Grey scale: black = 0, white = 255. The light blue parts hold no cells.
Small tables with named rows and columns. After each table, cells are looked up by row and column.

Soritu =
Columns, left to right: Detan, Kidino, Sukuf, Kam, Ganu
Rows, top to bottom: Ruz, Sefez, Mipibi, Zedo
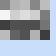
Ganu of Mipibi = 116
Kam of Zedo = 178
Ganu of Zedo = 61
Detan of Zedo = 187
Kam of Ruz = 135
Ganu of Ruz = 189
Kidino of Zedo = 99
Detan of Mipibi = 63
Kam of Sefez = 207
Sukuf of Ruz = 187
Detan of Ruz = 134
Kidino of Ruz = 178
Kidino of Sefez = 207
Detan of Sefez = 245
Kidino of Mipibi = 80
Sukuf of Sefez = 221

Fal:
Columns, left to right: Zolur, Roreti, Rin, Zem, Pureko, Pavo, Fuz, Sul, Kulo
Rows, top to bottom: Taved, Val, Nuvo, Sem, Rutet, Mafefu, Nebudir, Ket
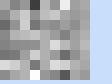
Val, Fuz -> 167
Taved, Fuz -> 238
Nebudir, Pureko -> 173
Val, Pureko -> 189
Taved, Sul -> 160
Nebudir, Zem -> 121
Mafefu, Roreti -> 122
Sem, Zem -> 196
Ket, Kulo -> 154
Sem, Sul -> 160
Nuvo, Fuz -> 158
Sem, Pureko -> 175
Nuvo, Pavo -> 141
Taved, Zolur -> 167

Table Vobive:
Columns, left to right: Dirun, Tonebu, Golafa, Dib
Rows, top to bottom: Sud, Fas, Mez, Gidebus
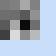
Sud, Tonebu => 128
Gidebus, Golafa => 140
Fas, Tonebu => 109
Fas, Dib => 145
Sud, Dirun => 122
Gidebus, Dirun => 63
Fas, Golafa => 89
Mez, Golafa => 11
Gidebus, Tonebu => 217
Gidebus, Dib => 185
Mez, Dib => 110
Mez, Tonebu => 168
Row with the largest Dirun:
Sud

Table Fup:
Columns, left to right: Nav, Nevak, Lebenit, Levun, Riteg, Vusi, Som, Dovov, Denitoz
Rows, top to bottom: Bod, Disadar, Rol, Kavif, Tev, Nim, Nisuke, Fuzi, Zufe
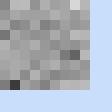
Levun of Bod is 147
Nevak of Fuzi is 169
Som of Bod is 166
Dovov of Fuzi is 146
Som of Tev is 151
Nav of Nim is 171
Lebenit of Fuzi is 140
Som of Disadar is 167
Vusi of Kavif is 169
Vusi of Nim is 160

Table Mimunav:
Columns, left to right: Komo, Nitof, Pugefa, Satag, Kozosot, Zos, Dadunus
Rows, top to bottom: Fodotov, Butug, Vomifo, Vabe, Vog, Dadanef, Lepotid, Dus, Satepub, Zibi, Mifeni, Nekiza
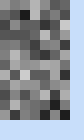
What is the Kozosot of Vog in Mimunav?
127
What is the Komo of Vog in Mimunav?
119
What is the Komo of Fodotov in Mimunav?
153
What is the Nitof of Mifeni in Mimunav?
178
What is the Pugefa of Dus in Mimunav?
204
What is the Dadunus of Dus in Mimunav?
50
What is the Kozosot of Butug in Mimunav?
95
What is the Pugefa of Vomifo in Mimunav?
95
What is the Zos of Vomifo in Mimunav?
83
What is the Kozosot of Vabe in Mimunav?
185
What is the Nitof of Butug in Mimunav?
83

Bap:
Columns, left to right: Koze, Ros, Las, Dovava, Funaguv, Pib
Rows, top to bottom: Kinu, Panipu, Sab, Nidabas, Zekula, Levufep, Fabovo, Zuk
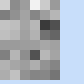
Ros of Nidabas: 183
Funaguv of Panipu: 158
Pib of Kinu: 154
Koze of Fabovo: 178
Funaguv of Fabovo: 147
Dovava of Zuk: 133
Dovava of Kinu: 242
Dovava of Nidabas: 178
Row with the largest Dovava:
Kinu

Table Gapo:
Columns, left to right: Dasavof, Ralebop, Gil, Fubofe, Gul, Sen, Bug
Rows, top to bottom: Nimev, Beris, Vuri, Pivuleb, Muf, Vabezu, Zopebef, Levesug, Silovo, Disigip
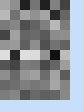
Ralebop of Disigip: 133
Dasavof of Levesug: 141
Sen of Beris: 42
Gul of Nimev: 32
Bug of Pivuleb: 142
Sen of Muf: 115
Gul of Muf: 80
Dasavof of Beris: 184
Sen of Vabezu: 17
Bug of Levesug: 91
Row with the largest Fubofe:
Vabezu

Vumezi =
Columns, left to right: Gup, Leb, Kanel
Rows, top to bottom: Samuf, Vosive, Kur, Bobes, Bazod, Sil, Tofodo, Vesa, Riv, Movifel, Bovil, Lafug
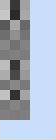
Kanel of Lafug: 126
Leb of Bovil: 132
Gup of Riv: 117
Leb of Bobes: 144
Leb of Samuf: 55
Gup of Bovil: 120
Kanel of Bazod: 131
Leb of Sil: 129
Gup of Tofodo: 189
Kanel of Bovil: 122
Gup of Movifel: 193
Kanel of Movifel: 164
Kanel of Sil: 124
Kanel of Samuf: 161
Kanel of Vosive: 168

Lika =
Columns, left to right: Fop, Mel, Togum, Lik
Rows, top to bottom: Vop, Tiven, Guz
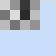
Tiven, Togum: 42
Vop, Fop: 210
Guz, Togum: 179
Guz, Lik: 146
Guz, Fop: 186
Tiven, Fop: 118
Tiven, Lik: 190
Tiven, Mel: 219
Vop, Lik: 150
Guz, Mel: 116
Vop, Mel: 147
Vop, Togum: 55

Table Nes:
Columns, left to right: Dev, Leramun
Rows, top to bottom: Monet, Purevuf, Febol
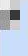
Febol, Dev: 159
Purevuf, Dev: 152
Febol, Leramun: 206
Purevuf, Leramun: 56
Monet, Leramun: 205
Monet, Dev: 234

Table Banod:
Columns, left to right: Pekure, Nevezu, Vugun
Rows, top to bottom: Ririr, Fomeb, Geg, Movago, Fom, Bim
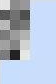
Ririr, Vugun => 152
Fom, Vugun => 210
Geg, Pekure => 184
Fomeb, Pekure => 88
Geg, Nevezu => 107
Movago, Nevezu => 156
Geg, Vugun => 120
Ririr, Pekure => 228
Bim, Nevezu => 34
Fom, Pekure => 161
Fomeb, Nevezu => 114
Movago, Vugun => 177

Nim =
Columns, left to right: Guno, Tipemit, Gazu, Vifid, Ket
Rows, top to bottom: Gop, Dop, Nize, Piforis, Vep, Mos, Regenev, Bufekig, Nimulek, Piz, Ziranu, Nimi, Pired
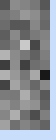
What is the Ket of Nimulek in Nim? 138
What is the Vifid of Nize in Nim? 135
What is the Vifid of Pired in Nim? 116
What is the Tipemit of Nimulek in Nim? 164
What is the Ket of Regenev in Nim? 119
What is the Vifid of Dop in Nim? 141
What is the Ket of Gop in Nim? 87
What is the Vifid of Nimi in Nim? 77
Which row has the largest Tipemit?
Nimi

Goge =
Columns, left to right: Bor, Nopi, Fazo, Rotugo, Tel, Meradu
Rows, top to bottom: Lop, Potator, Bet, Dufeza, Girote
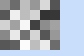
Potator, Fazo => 189
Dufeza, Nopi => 233
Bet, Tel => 141
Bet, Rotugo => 65
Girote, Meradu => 108
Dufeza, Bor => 136
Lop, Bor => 151

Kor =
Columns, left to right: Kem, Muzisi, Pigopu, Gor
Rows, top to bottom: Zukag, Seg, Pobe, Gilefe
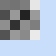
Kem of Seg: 77
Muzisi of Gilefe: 153
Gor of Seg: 154
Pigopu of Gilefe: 138
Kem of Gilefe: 83
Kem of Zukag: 119
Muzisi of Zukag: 115
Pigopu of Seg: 34

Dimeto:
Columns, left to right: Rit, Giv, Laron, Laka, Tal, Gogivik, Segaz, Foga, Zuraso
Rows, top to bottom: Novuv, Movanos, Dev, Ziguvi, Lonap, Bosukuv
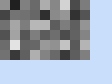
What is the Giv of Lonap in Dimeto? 227
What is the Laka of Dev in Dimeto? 183
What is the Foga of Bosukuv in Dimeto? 94
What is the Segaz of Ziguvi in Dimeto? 76
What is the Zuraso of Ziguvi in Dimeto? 132
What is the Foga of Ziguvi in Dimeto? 98
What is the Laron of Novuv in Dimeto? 128
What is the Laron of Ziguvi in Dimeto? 86
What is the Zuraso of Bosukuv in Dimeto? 127
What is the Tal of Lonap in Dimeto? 153
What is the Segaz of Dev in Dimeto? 125

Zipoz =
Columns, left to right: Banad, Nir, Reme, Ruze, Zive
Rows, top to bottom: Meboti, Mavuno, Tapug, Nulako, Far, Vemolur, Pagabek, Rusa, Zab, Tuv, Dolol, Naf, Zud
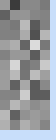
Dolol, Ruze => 141
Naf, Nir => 97
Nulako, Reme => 171
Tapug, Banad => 130
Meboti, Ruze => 137
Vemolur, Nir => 152
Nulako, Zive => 182

